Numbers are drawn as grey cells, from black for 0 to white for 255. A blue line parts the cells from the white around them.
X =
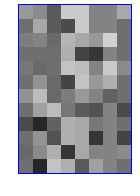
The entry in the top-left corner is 153
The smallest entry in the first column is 75
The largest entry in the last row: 195
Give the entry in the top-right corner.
168
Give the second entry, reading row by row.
139
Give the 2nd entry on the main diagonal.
168
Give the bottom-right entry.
111
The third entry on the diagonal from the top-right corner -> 153
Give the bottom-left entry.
111
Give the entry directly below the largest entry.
131
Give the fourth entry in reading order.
202
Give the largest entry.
210
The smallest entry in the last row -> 39
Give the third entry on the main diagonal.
105
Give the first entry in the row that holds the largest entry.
125
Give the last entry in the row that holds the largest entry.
111
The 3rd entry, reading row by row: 90
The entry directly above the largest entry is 131

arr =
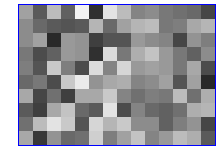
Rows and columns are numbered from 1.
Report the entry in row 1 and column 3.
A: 188
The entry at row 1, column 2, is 90
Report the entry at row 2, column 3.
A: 90
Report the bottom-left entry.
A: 168
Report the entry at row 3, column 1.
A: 140
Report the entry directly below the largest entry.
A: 90
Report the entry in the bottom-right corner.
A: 90
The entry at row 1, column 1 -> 161
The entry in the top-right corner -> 70
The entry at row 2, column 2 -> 105
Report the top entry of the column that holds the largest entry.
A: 243
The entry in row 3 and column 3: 41
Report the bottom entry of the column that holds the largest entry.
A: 112
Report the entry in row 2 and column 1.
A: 140

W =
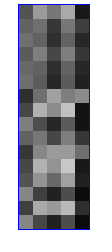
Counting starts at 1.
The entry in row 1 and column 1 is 83
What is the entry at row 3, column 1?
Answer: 111
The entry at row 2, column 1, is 98
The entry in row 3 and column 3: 47
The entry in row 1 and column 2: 154
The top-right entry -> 25
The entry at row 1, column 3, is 119
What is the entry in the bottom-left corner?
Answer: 134
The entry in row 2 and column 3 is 55
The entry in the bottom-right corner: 12
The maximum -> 199
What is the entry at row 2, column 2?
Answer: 111
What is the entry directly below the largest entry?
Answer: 161

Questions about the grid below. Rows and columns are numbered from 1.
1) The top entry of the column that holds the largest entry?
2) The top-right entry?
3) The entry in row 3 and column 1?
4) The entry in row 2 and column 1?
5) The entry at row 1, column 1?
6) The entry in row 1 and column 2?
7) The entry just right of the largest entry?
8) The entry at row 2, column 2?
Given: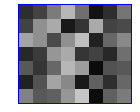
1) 111
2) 117
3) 164
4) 66
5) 46
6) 66
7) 12
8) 144

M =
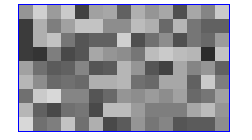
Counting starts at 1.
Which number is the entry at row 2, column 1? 59
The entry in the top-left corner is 149
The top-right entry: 202
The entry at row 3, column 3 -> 195
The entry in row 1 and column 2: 208
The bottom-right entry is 141
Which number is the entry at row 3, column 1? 59
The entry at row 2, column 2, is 175
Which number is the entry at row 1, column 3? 155
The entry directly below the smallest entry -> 149
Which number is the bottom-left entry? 216
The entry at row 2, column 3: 126
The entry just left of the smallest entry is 182
